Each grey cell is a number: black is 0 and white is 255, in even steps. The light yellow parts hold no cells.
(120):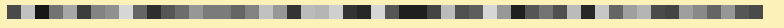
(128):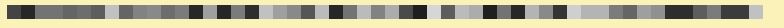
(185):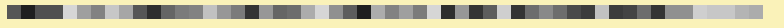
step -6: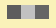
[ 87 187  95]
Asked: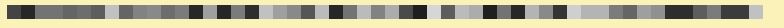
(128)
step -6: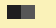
[25 80]
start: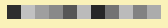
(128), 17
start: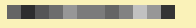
(120), 9

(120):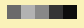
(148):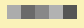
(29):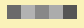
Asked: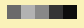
(120)
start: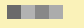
(29), 0
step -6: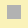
[172]

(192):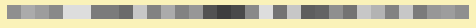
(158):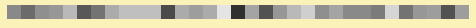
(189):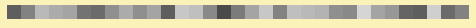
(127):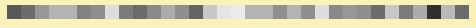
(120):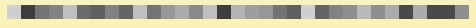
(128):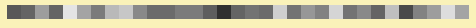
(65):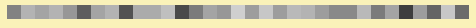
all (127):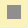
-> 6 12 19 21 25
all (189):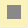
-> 14 24
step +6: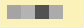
[170 185  88 177]

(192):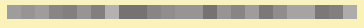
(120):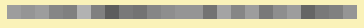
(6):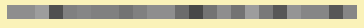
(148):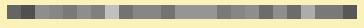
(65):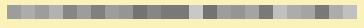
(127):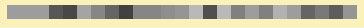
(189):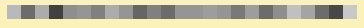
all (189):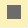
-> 1 11 18 22
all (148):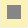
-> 3 9 10 16
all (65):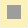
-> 0 2 5 7 15

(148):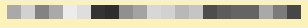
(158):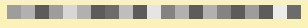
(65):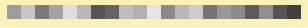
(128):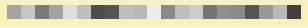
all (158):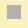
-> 1 5 12 14
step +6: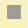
[163]
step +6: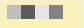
[196  98 235 137]
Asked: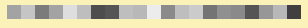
(128)
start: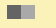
(148), 17

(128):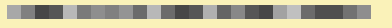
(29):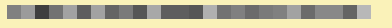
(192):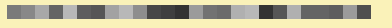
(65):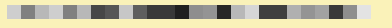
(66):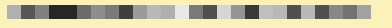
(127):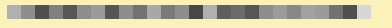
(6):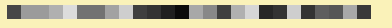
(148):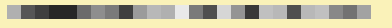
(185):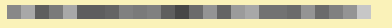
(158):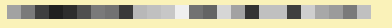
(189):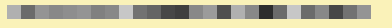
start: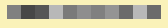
(128), 1
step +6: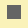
[106]

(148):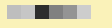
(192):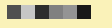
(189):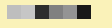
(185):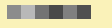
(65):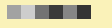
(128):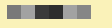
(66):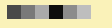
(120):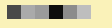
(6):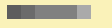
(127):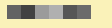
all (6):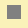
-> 2 3 4
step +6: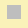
[196]
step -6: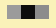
[149   7 134]

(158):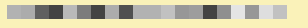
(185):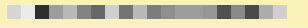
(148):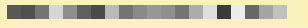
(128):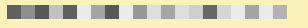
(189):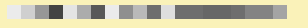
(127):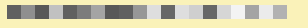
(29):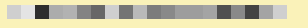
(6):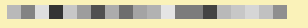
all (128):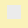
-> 5 8 16 18
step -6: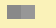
[131 145]
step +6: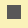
[94]

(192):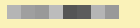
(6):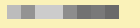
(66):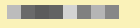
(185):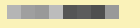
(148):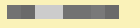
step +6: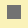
[120]
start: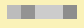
(6), 0
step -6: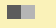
[ 86 175]
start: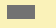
(148), 4
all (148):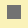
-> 0 4 5
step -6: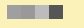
[153 147 182  79]

